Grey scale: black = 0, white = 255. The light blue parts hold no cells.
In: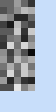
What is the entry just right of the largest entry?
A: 130
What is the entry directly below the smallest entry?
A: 172
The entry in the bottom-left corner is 79
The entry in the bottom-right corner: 172
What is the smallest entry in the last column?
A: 10
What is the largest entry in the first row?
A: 156
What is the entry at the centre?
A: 117
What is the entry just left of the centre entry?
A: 215
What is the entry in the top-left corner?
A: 103
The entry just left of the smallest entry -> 79
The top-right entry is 51
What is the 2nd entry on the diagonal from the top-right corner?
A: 186
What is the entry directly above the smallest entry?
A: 156
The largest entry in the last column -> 201
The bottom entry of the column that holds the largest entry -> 229
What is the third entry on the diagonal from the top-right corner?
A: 38
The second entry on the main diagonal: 103
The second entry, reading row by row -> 103
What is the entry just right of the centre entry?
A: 215

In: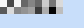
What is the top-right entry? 218
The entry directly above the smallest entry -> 119
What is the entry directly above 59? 103
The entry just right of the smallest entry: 189

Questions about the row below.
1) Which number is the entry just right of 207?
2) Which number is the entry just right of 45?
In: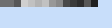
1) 193
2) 87
